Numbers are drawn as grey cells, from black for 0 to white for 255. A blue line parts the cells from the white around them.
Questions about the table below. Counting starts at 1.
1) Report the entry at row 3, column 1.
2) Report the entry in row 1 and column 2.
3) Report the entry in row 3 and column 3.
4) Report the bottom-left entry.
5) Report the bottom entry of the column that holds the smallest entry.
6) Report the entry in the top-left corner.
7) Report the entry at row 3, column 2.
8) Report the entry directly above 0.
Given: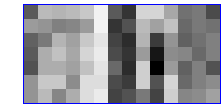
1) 97
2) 186
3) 180
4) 148
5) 67
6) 90
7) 121
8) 22

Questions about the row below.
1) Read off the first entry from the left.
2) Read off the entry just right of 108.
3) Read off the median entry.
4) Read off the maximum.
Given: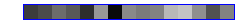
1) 60
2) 88
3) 123
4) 196

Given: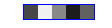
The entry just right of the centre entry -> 29
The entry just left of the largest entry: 71
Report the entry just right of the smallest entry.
97

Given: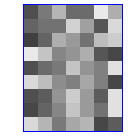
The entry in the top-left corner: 79
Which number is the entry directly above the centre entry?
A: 148
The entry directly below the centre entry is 128
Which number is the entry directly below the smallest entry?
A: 233
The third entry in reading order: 181
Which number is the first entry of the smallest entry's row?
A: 64
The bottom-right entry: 92
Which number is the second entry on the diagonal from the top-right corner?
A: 86
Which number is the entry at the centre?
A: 196
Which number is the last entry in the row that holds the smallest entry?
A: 204
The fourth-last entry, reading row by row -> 167
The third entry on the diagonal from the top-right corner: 114
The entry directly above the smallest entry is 100
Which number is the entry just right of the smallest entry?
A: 100
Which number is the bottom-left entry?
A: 217
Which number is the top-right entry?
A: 174

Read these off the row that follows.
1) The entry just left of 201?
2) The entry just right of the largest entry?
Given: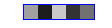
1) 29
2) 51

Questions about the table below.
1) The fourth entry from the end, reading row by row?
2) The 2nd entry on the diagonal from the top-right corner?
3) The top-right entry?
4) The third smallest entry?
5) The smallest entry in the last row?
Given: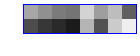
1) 181
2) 203
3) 96
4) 55
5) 27

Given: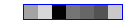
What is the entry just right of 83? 201
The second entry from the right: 83
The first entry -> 163

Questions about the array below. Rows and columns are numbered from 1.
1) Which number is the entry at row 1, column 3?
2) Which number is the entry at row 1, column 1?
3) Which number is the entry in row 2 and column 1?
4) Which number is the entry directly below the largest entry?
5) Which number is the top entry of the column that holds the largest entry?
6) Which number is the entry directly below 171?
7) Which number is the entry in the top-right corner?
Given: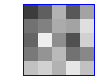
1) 178
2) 60
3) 114
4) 148
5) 95
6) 142
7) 163

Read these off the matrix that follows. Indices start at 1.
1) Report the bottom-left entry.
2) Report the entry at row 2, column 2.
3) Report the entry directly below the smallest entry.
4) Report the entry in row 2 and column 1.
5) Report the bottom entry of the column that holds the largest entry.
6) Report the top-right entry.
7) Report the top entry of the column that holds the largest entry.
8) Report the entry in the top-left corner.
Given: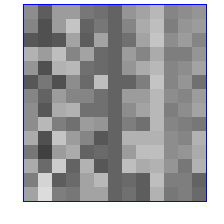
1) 163
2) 80
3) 106
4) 133
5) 220
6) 149
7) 93
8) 141

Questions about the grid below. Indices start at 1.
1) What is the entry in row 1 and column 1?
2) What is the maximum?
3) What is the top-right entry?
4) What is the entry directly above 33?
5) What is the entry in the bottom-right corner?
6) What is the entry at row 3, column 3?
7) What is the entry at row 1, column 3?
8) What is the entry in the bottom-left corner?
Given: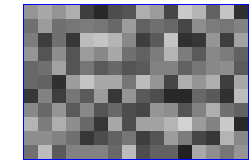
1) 149
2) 210
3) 48
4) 124
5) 149
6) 112
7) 149
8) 112

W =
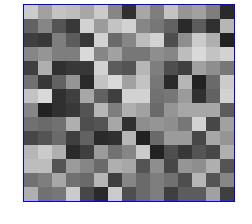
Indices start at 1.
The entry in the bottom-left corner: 175
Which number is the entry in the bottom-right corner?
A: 63
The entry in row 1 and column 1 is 203
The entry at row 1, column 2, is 161
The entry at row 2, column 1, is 98
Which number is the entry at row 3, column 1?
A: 63
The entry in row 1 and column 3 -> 195
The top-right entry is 42
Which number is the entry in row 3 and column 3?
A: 126

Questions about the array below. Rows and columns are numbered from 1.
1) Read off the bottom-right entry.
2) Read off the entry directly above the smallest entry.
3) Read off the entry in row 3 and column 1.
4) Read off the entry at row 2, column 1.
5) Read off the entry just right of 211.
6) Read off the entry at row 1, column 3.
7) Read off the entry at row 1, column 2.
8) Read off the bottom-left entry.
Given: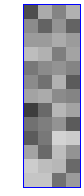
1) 155
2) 163
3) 155
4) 139
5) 204
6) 132
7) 171
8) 197
